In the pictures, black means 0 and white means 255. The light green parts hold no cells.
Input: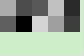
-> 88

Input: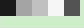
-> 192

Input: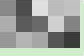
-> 223

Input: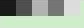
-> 178

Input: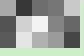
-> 110

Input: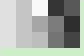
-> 249

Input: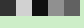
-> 16
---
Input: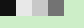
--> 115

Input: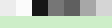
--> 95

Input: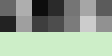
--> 34

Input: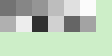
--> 101

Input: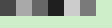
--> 72

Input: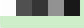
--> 53
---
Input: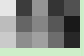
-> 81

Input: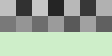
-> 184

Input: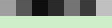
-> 116

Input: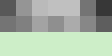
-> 192

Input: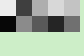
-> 195

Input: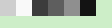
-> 143

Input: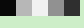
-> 47
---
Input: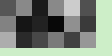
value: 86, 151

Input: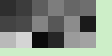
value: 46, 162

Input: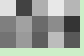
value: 225, 88

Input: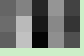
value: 101, 79

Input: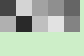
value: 68, 131

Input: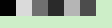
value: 2, 76

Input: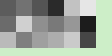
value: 92, 70

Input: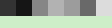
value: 51, 220

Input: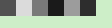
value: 81, 45
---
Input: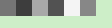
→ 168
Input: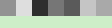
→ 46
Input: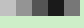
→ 84
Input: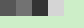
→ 52
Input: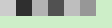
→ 178
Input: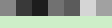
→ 29
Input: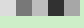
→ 189
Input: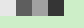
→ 161
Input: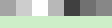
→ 254
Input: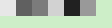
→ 123
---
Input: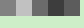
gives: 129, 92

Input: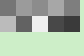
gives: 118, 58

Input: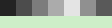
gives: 35, 89

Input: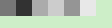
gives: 119, 232

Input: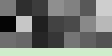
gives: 123, 82

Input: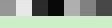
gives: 150, 71

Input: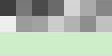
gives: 62, 192
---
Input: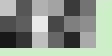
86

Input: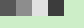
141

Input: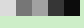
118

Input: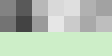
89

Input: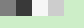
57

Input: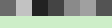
194

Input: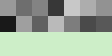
110

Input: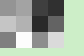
163

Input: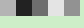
34

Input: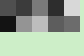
59
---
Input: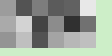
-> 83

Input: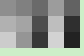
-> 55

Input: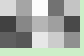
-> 231

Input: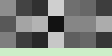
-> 40

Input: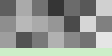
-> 121

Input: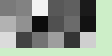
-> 115

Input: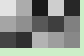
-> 179

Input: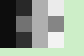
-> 175

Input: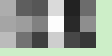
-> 63

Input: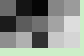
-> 49
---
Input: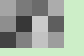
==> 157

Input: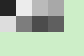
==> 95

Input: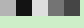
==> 69

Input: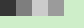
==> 155

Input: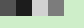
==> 124

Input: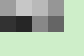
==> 101

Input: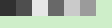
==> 155

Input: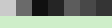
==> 52

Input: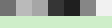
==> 241

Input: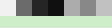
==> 193
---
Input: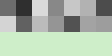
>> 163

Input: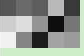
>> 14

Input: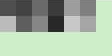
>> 200

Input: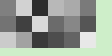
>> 135

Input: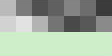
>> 88

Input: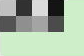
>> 164

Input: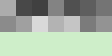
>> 123

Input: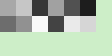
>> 234

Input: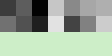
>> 129
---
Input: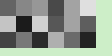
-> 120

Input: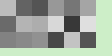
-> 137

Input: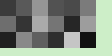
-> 137

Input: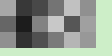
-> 49

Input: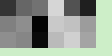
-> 134

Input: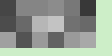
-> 83
